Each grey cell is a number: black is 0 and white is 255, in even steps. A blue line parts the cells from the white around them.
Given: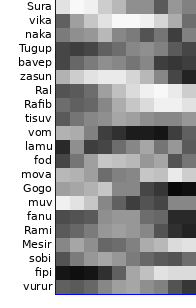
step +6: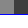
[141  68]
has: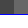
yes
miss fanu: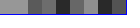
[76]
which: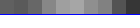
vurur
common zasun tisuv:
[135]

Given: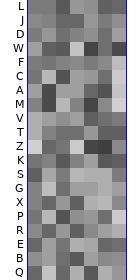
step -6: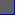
[90]
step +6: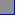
[149]
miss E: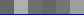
[167]
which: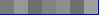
D
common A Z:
[103]
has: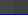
yes
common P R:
[151]

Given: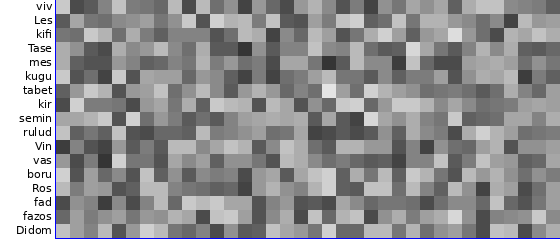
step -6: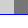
[202 112]
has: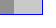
no

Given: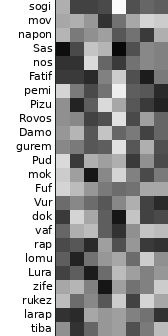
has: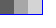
no
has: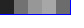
yes

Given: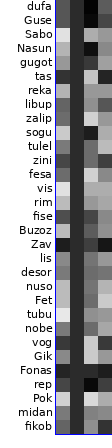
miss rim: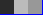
[167]
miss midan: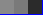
[129]
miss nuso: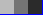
[180]
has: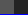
no
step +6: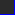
[49]

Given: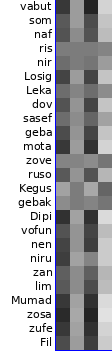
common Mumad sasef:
[162]
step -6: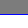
[118 118]
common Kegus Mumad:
[162]
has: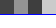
yes
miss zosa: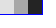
[42]

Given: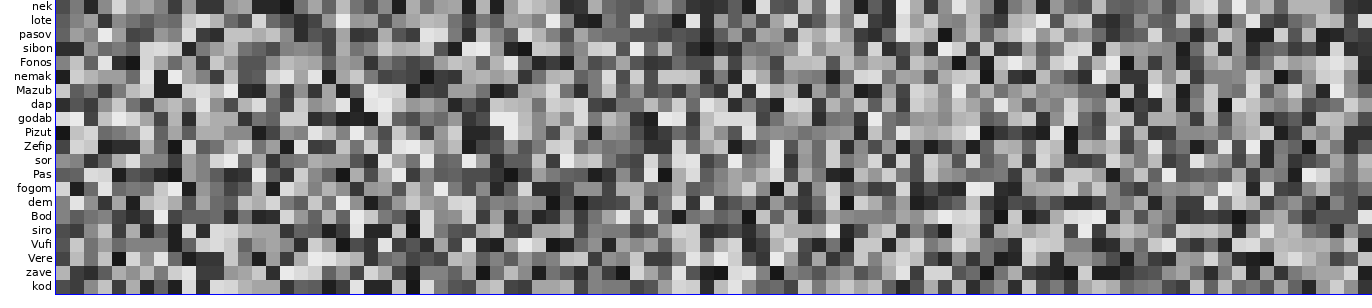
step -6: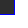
[40]
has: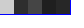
yes

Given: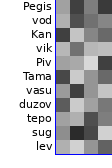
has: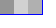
no
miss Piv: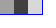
[169]
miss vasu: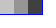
[155]
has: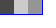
yes
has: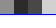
yes

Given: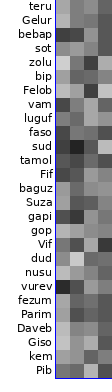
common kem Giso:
[147]
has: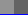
yes
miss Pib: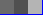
[119]
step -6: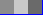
[134 195 100]
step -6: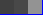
[ 58  66 141]
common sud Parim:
[87]
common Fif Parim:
[87]

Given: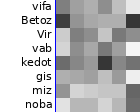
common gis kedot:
[154]
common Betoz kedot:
[54]
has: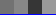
no

